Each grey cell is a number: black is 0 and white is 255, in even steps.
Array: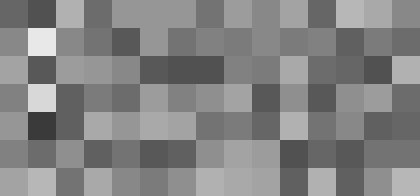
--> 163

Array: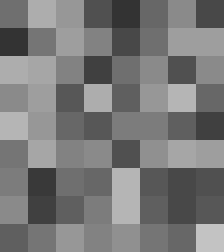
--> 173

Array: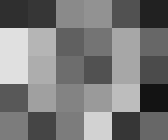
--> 224

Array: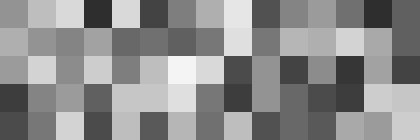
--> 155

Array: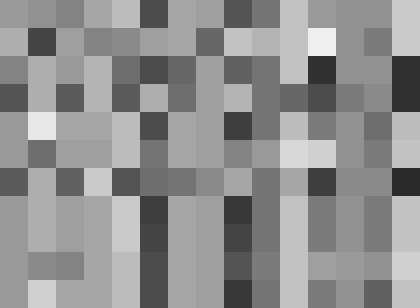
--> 131

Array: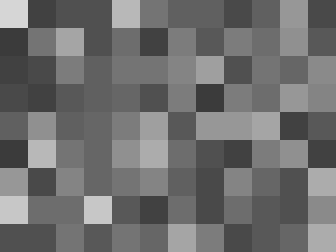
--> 65

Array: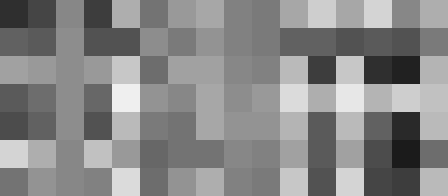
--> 161

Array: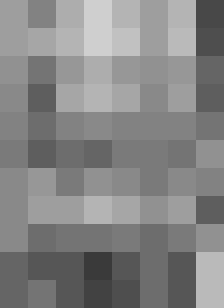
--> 145
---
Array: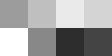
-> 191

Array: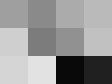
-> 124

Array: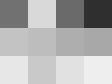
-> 189

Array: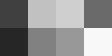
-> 193

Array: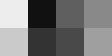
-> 17

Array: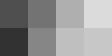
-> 115

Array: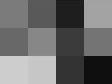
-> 135
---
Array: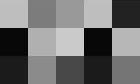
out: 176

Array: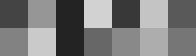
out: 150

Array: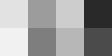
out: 156

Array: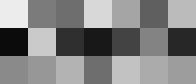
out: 202

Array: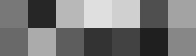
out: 38

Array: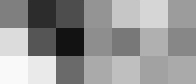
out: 85
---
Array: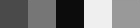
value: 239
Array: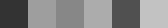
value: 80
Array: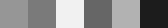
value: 178
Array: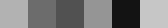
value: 19
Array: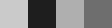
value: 175
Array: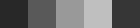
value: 191
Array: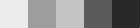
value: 91
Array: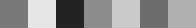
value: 108
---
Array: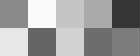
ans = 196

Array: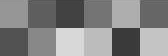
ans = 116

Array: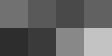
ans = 89

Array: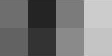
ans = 36

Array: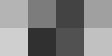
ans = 124

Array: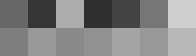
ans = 68

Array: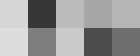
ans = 187

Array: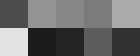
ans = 135

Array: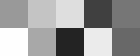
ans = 222

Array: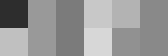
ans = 200
